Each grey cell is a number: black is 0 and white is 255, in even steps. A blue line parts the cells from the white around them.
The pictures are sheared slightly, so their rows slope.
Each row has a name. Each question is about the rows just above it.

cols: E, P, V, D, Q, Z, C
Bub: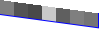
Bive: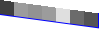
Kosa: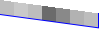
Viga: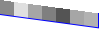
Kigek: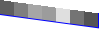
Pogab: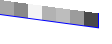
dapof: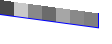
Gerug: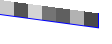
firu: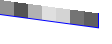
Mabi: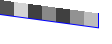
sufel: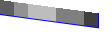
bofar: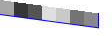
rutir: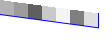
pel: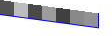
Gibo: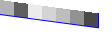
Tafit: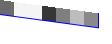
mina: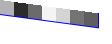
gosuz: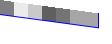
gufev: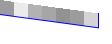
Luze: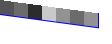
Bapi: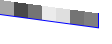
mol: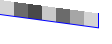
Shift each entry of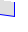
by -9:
[214]
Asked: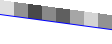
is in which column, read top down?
C
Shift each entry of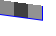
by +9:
[146  73 155]
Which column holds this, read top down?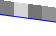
Q
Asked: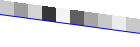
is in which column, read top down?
D
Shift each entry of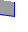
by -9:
[147]
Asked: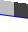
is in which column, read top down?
C

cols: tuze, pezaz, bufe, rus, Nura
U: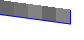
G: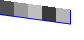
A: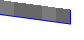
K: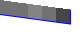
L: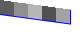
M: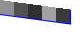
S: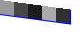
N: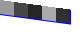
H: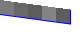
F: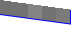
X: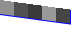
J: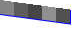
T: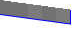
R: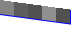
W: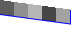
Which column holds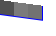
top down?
tuze
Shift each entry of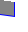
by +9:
[141]
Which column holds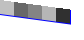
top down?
bufe
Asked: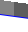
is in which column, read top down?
tuze
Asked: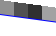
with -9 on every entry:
[135  72  39 153]
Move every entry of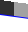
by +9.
[ 57 171]
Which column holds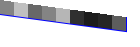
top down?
bufe

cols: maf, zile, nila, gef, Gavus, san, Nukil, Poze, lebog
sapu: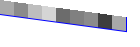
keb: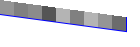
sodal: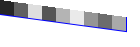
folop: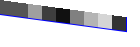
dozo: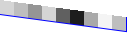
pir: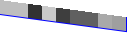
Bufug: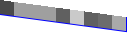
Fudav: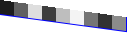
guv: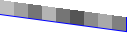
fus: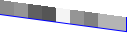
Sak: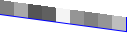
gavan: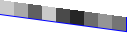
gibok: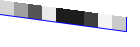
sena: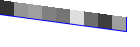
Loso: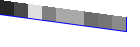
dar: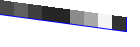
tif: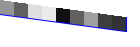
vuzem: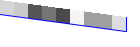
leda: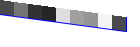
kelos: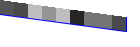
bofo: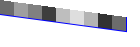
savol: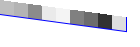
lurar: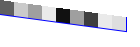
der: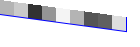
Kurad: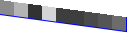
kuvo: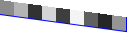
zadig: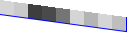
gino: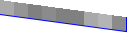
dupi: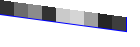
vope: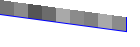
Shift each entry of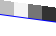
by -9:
[181 235 108  41]
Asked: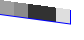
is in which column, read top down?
lebog
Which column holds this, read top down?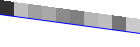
lebog
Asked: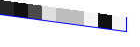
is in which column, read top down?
Gavus

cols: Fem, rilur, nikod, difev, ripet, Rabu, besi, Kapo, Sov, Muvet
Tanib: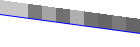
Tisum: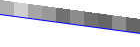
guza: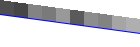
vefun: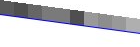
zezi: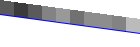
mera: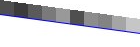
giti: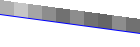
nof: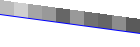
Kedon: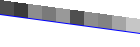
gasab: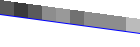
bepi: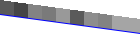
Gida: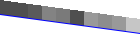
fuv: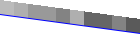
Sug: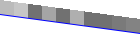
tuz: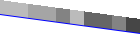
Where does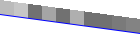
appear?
Sug
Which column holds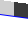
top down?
rilur
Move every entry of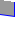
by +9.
[162]
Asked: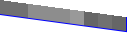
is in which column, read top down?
besi

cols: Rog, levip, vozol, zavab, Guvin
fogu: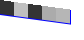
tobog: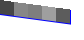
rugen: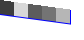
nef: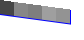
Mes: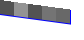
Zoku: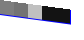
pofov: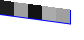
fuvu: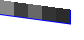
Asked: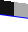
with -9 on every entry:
[ 10 162]
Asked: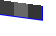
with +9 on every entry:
[ 71 113  61]
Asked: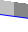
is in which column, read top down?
levip

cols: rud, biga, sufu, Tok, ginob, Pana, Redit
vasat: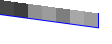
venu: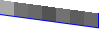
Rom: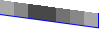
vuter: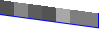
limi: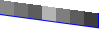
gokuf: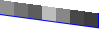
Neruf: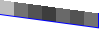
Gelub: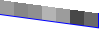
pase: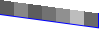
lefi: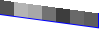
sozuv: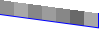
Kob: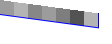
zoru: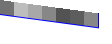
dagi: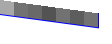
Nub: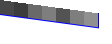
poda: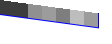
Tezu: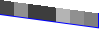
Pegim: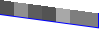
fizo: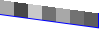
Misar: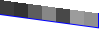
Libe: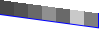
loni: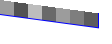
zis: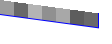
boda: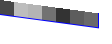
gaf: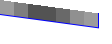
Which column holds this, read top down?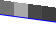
rud
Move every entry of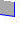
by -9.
[159]

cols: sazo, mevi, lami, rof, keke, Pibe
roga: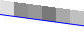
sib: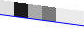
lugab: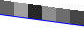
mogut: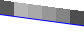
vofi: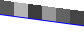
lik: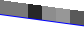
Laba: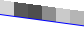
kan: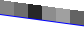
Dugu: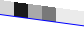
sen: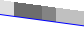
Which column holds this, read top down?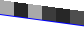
lami
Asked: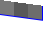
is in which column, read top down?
mevi

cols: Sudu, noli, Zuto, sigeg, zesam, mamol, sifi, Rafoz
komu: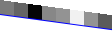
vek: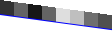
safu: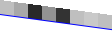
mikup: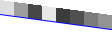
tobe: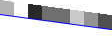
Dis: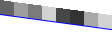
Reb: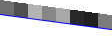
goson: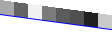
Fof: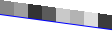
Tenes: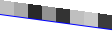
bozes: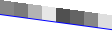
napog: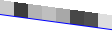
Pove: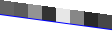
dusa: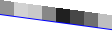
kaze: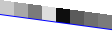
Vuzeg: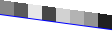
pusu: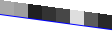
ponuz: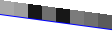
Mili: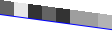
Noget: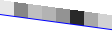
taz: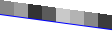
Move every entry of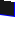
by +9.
[32]
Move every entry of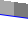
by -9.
[159 114]
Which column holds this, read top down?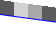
noli

